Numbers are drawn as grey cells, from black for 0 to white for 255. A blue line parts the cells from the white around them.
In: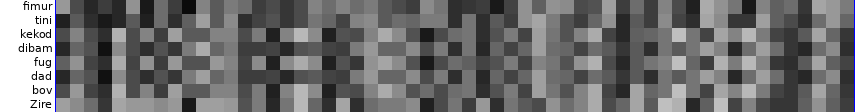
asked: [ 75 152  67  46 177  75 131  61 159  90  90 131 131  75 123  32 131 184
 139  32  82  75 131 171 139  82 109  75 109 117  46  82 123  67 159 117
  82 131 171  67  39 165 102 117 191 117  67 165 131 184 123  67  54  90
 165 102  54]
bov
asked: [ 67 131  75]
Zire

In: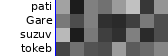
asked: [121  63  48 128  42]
suzuv
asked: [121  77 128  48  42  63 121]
Gare
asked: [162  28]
pati
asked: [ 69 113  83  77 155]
tokeb
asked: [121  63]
suzuv

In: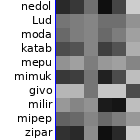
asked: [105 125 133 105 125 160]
moda
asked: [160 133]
mepu
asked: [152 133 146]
milir
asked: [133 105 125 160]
moda

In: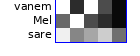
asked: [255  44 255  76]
vanem
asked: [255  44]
vanem
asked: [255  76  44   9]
Mel
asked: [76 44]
Mel
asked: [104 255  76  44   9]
Mel
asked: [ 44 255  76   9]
vanem

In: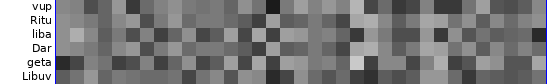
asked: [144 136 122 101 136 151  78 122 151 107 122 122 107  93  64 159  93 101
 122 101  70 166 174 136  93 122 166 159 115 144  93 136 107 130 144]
Ritu
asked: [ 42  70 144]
Libuv
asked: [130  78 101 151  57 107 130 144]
vup
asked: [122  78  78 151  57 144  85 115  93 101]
liba
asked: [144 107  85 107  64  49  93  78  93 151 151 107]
Libuv
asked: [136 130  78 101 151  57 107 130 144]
vup
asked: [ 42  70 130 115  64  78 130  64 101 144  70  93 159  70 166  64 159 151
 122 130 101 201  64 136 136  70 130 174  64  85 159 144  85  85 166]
geta

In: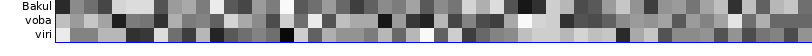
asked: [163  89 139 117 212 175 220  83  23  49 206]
Bakul
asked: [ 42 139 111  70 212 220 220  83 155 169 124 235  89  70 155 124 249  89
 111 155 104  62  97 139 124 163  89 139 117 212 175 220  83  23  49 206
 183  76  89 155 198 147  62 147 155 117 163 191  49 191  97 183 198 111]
Bakul
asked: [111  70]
Bakul

